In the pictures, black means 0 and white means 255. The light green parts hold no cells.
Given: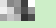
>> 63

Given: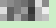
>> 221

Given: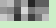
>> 94

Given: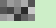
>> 172

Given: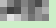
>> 76

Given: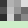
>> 163

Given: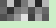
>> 38

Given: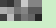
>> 132

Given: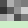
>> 137

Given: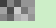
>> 149
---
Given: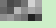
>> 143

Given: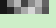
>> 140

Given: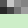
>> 200

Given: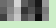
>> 80

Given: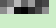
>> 156

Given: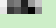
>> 32

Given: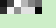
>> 182

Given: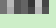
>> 54

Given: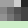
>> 105
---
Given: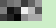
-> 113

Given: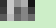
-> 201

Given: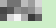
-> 115

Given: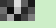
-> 67

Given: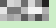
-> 215

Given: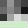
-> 149
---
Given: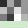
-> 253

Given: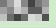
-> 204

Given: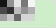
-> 213

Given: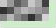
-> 109

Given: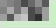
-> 48

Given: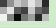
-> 41

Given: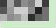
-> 100

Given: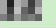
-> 126

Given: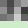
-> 204
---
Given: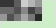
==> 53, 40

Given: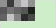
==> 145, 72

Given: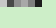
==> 199, 29

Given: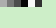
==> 173, 49

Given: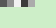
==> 87, 171

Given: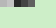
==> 183, 96

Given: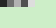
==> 37, 221
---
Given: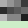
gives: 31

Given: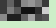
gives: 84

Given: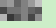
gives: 141

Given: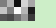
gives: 58

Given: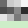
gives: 164

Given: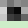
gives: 101

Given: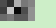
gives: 145

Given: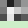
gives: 90
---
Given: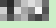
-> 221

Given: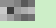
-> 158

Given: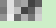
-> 192

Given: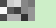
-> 62

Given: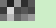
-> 71

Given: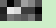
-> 217
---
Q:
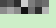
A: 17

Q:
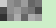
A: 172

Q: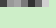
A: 122

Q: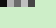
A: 178

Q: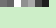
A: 144

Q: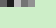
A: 30

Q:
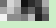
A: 124

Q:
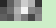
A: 163

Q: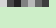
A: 129

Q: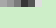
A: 124
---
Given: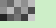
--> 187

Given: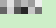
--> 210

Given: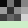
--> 49

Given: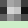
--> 212

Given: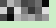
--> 39

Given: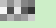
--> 77

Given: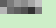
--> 109

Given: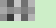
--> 138

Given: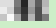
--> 210

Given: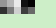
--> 120
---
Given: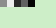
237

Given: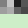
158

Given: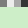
124

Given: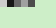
23

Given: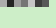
117

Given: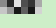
24

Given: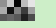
103
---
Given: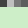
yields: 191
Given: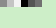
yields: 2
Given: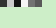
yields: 245
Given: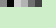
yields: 179
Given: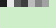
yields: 188
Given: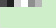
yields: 254
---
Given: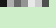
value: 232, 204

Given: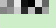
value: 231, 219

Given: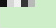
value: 240, 214

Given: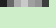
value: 201, 174

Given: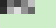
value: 222, 191

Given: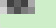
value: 212, 184

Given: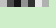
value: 231, 193

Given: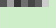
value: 205, 161

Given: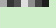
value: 223, 170

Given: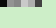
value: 201, 174
